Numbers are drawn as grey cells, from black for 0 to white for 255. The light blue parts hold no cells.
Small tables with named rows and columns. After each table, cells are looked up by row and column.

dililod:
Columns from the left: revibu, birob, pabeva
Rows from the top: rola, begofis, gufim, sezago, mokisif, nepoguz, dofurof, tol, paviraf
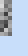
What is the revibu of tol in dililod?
75
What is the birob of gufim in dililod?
150
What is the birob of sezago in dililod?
62
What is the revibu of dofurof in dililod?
118
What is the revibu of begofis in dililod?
216
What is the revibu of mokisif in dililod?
172
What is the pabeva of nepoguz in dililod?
160
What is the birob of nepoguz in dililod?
77
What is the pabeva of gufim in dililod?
113
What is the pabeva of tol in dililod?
144
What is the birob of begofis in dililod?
112
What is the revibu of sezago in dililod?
146
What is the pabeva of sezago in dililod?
178
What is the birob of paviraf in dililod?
155
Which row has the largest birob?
tol

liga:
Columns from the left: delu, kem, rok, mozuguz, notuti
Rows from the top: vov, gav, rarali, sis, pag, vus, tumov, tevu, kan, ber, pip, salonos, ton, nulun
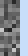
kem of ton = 75
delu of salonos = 152
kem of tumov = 122
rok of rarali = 136
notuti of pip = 106
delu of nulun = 141
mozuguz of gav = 106
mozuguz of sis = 100
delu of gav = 114
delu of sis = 147
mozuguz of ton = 196
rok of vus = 113
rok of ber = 87
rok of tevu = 33
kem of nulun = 49

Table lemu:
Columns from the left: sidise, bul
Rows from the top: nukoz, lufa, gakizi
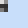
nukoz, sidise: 221
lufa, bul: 48
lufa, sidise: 52
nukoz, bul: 142
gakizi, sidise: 124
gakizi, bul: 63
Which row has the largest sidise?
nukoz

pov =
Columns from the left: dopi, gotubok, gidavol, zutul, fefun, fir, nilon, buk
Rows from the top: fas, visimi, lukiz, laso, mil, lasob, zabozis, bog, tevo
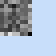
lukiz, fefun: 142
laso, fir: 110
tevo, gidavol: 228
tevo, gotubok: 121
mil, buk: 154
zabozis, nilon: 150
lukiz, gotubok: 154
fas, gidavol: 147
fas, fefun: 145
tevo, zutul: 189
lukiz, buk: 113
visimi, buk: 200
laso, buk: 167
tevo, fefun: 190
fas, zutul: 168
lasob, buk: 188
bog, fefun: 78
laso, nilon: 100
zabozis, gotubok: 135
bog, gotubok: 67

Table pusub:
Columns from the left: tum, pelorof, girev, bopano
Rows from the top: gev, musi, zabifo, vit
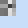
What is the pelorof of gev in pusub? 118
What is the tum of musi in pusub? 164
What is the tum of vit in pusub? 118
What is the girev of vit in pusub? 220
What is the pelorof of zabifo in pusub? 114
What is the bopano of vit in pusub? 185
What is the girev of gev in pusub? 229
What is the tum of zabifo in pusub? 118
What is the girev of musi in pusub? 63
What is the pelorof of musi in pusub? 167
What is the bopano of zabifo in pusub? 173
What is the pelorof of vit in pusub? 113
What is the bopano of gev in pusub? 150
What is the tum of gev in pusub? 120
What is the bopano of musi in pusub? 120
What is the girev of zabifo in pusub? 224
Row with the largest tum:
musi

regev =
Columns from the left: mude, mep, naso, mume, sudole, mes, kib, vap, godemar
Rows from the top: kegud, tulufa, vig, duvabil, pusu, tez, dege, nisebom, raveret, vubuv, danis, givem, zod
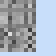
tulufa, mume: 172
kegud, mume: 88
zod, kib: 104
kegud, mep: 171
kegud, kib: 130
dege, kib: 121
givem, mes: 163
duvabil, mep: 171
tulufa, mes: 163
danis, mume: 71
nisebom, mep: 175
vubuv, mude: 102

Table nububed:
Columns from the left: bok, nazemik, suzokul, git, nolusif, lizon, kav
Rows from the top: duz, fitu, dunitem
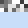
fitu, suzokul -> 224
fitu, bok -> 143
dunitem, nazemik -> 89
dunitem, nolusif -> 200
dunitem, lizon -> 231
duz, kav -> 240
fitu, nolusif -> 108
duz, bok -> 78
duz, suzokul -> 139
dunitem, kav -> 150
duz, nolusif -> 255
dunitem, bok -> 253
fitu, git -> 227
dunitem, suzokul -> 227
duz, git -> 254
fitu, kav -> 53
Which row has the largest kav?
duz

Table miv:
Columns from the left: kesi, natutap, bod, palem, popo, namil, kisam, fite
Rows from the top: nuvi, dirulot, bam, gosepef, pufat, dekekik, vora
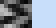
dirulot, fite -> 127
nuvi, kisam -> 7
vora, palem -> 156
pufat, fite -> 78
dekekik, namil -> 125
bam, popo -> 21
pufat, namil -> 129
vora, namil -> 39
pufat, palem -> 42
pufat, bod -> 19
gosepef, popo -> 37
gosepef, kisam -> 34
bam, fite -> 130
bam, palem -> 34

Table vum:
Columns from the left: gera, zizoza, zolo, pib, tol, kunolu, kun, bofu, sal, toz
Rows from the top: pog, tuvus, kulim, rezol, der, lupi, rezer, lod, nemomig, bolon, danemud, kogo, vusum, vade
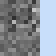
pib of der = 47
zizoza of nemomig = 97
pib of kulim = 84
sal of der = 120
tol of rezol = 107
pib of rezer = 63
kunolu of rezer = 159

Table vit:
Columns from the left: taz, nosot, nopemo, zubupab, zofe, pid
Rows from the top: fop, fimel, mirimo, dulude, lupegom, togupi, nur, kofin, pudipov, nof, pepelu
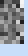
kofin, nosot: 148
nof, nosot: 165
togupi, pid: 29
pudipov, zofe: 45
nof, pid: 79
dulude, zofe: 108
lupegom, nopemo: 147
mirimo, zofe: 177
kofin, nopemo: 113
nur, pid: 151
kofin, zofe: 140
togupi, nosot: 131
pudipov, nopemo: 126
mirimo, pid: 94
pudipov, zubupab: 103
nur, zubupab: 103
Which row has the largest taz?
pepelu

